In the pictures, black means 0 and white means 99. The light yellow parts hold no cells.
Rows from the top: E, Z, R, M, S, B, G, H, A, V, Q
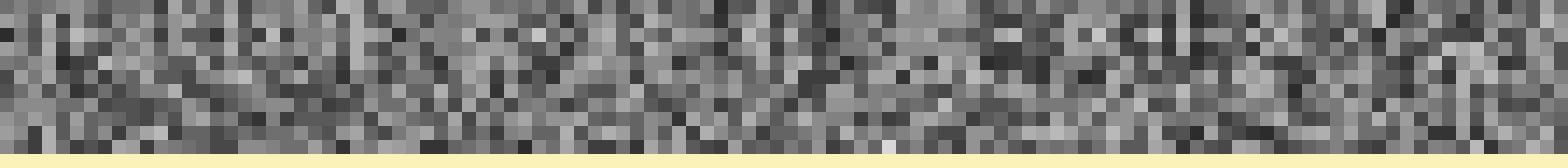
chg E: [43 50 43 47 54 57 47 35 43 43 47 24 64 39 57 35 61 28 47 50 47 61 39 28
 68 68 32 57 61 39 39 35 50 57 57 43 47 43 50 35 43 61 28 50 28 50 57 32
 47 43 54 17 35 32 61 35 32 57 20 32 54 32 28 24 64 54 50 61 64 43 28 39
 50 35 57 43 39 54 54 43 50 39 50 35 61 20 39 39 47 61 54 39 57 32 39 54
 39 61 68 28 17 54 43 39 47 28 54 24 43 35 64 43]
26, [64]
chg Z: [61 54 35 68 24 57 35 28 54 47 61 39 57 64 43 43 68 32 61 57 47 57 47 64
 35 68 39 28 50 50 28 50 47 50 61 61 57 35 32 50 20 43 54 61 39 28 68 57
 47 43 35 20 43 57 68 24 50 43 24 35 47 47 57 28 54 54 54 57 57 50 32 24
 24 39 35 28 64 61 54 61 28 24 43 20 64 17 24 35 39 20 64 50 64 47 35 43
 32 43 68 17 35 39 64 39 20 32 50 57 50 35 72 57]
53, [47]
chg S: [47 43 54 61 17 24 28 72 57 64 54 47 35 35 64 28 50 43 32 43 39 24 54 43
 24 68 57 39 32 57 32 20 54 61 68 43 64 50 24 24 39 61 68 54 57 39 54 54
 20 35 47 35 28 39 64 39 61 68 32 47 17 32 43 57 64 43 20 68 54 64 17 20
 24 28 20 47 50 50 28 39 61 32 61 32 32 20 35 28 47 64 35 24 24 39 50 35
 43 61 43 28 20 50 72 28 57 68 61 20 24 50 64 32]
51, [50]
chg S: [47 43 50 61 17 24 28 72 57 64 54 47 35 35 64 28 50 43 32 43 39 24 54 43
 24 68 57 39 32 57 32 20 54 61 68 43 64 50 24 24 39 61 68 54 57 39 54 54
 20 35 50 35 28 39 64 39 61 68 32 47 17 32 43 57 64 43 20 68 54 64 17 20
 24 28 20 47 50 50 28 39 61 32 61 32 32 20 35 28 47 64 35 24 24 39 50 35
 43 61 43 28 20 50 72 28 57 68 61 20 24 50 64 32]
3, [54]

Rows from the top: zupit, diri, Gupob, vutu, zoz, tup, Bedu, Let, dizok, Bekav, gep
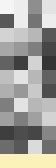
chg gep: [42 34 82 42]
3, [85]
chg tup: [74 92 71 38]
2, [88]
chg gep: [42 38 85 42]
2, [34]
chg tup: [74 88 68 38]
3, [71]
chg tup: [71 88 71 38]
1, [74]

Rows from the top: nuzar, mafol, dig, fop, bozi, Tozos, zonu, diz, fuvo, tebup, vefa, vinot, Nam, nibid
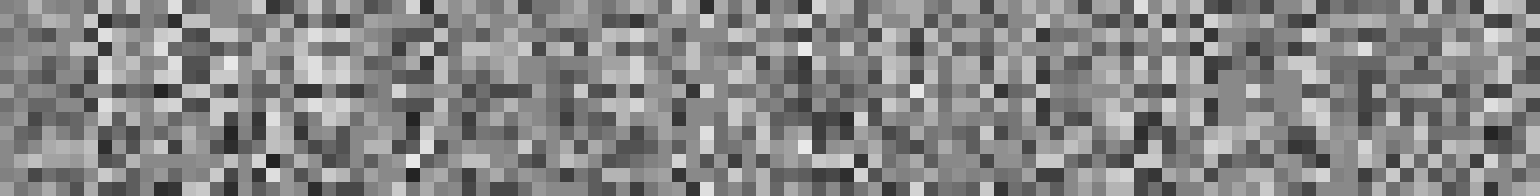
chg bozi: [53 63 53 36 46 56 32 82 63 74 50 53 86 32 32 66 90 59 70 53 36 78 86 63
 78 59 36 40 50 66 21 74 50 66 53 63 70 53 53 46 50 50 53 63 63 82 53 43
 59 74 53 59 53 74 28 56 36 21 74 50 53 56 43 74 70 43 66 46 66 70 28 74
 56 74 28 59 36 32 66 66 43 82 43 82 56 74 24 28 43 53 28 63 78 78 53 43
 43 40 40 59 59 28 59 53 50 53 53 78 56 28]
75, [32]
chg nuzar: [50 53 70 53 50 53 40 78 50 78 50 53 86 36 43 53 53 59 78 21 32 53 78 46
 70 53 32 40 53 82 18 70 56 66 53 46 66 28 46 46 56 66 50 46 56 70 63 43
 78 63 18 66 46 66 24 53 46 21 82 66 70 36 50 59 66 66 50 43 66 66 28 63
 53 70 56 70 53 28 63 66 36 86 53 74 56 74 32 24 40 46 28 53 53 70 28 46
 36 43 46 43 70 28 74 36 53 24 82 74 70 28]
35, [50]

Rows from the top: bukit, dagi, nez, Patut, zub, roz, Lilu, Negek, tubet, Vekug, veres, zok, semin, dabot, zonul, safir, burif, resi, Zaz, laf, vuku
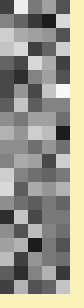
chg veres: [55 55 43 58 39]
5, [43]
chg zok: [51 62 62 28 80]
2, [66]
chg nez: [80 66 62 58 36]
5, [32]
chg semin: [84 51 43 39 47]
1, [80]
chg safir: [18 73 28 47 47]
2, [76]

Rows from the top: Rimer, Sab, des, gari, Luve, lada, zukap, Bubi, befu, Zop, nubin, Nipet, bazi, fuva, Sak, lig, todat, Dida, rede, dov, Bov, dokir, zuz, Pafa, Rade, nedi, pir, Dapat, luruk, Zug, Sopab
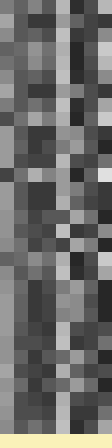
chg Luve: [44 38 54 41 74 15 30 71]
5, [71]
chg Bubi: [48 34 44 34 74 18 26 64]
7, [30]
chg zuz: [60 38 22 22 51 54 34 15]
4, [26]
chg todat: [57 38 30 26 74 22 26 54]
2, [34]
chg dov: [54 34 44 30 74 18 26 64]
4, [34]
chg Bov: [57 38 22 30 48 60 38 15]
2, [41]

